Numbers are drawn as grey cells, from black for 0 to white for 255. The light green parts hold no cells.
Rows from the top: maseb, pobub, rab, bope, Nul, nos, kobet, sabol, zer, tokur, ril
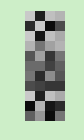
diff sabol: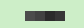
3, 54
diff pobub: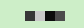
1, 43
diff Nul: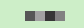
4, 117
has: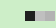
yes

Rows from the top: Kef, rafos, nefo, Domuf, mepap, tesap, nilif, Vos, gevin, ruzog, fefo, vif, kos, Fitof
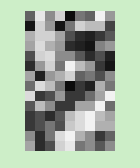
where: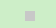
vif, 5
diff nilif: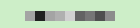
3, 152
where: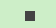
rafos, 9
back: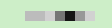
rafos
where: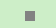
Domuf, 8
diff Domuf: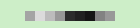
3, 176

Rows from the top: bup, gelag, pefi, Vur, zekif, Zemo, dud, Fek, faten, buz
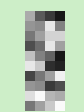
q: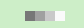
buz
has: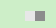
no
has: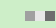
no
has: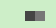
yes
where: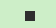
Zemo, 3

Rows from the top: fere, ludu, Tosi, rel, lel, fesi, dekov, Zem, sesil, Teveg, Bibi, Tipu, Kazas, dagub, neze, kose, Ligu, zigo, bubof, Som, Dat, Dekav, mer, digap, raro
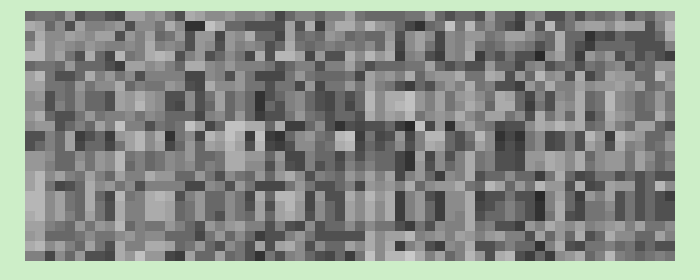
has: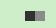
yes
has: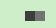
yes
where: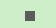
ludu, 54
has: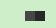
no
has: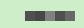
yes
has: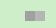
yes

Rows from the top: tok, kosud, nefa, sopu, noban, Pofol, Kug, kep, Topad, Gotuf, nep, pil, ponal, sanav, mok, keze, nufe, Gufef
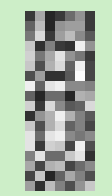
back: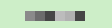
keze
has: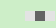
no
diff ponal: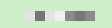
2, 108
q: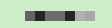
Topad
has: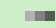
yes
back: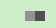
Gufef

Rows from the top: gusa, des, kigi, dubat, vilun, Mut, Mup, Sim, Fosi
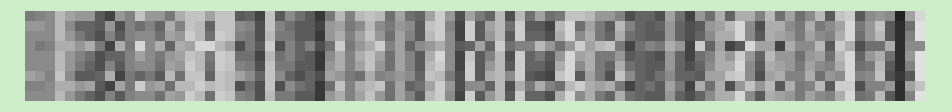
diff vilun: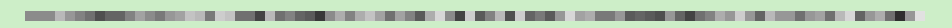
45, 195
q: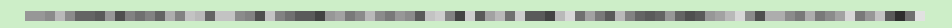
des
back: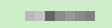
Mup

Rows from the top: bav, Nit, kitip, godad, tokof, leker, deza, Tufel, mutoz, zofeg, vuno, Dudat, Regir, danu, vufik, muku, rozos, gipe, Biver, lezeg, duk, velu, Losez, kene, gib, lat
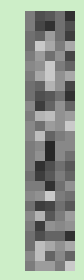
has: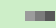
no
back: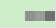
Dudat
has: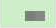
yes
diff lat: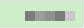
3, 156

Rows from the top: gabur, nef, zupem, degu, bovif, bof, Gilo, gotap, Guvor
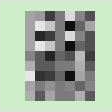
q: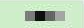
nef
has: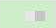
yes
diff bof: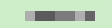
7, 91
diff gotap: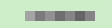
4, 123

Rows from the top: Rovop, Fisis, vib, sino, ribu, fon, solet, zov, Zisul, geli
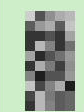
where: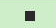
ribu, 2
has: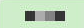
no
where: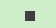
fon, 4
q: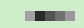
ribu
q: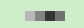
sino
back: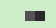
ribu
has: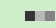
yes

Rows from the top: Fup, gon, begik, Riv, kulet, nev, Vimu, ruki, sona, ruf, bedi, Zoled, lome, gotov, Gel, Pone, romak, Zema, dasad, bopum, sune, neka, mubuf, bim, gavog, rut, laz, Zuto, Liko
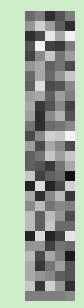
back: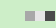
begik
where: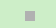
bedi, 4
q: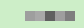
sona
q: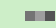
rut

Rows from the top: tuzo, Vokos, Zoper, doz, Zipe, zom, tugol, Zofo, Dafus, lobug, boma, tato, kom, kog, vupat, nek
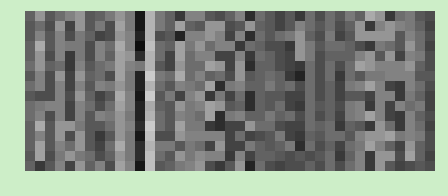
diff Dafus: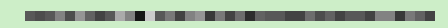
3, 77
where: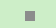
vupat, 18

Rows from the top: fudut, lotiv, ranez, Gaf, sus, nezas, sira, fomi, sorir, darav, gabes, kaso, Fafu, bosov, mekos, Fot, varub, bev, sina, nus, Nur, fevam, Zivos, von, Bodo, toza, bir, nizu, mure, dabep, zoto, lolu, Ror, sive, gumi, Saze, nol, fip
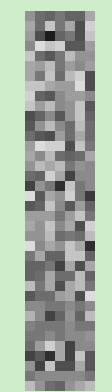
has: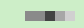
no
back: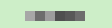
Fafu
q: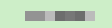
Zivos
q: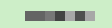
toza
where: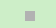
zoto, 1
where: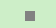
lolu, 1
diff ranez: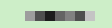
5, 119

